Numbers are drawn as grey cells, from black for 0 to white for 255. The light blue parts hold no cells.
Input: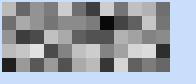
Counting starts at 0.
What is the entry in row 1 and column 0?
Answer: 111
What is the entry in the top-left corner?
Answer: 186
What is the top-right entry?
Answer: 111
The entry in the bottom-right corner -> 103
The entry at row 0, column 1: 103
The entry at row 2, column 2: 75
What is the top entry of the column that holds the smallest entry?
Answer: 205
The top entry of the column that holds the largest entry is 147
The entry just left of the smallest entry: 124
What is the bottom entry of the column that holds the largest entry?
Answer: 88
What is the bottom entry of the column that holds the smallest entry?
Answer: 54
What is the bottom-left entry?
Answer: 31
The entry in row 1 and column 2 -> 147
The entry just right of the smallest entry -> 68

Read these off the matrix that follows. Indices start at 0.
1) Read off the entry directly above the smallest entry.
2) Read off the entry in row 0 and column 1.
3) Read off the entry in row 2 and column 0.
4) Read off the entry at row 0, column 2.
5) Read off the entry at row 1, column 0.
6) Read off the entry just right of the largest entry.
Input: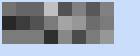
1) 115
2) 102
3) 123
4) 102
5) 40
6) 82

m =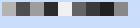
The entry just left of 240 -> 44
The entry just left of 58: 100
